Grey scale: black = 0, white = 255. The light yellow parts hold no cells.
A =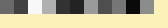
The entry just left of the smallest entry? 118
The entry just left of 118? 78
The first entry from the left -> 105

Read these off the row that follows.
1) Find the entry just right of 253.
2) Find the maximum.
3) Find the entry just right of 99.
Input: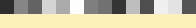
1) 127
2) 253
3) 212
